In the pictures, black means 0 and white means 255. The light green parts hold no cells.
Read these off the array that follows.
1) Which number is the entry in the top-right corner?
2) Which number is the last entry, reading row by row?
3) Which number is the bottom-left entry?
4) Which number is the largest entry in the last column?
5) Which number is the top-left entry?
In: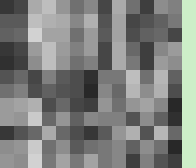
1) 128
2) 62
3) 149
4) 155
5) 55

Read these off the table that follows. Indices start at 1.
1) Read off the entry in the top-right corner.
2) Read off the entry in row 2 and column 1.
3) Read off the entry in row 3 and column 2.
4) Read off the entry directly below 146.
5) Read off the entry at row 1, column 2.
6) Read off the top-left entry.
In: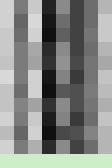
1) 181
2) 209
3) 109
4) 131
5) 123
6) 209

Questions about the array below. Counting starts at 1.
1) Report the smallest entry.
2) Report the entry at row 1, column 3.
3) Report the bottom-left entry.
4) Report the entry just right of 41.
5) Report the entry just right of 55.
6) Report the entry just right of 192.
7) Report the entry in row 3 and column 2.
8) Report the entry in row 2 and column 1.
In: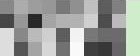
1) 41
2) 157
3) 221
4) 164
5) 101
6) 93
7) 136
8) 70

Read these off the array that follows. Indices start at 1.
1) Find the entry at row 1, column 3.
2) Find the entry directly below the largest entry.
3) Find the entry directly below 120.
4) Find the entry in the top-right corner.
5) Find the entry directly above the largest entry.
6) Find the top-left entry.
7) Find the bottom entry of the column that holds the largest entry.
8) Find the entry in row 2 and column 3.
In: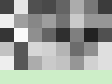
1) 80
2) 87
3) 150
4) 59
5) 158
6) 67
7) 87
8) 135

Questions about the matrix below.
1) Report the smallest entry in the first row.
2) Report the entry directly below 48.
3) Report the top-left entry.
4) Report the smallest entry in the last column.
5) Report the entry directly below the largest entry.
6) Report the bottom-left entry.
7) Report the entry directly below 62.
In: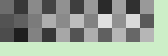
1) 42
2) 218
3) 109
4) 89
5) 96
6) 76
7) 189

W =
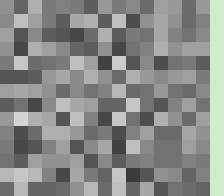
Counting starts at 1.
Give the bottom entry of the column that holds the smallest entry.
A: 100
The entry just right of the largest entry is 175
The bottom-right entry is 100
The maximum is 212
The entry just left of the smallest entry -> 198
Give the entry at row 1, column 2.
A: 100
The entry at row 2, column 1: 137
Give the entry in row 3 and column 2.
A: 85
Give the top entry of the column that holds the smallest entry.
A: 137
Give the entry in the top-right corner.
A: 152
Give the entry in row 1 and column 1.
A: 145
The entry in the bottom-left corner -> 107
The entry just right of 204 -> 85
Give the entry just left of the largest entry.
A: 152
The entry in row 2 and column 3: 159
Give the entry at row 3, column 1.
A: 159
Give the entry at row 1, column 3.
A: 175
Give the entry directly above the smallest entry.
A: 122

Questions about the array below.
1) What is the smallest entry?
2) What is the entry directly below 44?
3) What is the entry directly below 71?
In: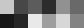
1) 23
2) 158
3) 37

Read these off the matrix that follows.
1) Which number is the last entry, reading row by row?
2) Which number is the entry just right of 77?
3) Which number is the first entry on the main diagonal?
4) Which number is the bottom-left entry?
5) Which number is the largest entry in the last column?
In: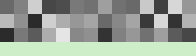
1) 71
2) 121
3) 105
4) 43
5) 179

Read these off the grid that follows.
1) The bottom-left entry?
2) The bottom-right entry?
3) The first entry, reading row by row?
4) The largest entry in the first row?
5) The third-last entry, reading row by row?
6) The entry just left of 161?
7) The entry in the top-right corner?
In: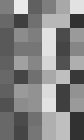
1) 104
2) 49
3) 126
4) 234
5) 175
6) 96
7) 226

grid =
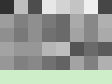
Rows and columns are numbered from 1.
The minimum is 48
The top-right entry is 70
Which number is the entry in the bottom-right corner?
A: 176
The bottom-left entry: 151
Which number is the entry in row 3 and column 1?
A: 143
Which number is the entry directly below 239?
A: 136
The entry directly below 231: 121
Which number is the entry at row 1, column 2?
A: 190
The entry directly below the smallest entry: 157
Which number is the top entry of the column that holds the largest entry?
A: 239
